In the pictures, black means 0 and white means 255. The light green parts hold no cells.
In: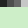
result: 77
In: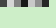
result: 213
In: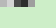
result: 212
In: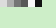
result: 173
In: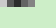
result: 88
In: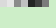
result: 230
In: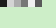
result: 212
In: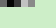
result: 5
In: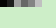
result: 30
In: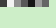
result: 243
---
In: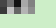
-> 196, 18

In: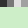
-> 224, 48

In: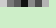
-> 204, 17

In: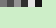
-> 228, 22

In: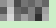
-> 214, 47

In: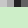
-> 199, 36
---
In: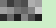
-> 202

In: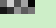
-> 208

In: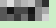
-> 223

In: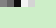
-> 243

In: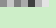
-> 227

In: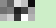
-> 254

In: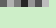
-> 189
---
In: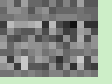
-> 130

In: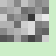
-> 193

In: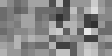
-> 163

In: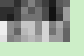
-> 75

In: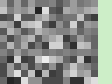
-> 170

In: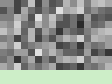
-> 141

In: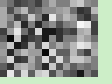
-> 141

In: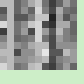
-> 186

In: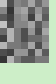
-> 195
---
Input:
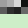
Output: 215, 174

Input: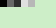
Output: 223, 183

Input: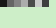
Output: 203, 172

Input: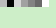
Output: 255, 215

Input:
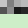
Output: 198, 185

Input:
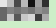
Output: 230, 214

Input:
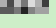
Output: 220, 191
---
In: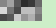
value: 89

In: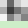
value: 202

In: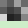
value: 160

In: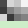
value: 198

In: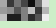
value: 116

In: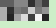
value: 134
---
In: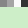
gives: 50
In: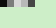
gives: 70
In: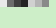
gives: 137
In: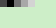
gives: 211
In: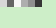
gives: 54
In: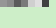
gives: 64
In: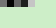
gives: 197
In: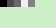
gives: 130
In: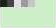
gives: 197
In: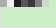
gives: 213
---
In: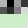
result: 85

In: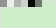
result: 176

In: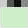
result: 205

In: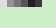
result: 117

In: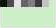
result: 102

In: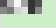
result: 209

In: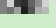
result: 30

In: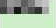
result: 109
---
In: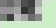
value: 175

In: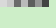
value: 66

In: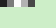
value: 71

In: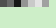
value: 160

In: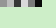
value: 10

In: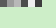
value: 61

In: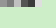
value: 222

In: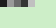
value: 192
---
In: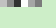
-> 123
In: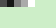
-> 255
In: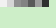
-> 47
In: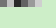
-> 207
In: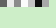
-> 167
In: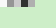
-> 175
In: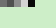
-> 8
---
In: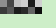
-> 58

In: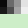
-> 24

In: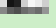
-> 134

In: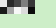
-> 25

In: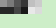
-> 39

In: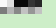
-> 124

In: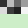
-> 219

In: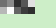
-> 183
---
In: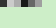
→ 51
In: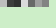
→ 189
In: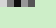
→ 213
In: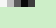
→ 246
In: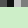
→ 82
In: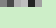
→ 130
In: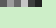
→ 91
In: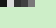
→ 21
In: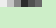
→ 237
